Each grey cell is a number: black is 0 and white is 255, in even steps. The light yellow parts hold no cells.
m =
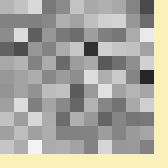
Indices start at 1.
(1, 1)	181
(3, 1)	140
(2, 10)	151
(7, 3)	146
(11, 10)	153
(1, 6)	195
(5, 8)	89
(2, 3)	128
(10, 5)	130
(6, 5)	155
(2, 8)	207
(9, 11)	120
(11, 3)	243
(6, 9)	201
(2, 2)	130
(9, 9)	133
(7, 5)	193
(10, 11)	165
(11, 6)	163
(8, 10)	169
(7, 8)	225
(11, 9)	152
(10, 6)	130
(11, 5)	175
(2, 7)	191
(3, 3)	94
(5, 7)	169
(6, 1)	152
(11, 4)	171
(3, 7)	158

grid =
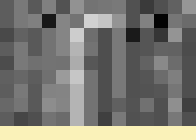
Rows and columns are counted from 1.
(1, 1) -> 93
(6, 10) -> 81
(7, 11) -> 83
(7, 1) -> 93
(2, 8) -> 197
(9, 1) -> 93
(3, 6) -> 205
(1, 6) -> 146
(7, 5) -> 132
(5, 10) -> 81
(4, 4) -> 115
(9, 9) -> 121
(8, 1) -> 104
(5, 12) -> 137
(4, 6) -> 180
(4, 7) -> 115
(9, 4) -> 115
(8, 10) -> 83
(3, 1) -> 73
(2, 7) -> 209
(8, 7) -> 115
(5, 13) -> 108
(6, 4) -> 112
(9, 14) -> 79
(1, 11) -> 58
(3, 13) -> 148
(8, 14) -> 63
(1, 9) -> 121
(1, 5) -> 82
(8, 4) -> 141
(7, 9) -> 121
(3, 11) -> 85
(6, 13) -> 127
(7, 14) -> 79
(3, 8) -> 78

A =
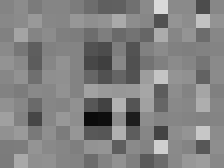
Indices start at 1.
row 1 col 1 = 132
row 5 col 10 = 80
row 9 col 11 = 141
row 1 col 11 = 138
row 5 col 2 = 137
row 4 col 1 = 138
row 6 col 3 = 111
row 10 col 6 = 150
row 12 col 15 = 157
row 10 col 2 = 154
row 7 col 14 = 131
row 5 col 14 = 133
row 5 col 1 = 147
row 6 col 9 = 101
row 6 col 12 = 196
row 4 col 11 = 129
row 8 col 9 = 178
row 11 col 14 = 132
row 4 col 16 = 132
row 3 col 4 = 140
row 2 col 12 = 81
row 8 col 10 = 84
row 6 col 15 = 98
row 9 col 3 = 70
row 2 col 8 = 147
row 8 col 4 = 134
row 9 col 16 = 132
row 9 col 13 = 134
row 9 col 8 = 14
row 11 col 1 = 124
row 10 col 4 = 143
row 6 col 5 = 144
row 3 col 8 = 126
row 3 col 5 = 127
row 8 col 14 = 135
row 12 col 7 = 108
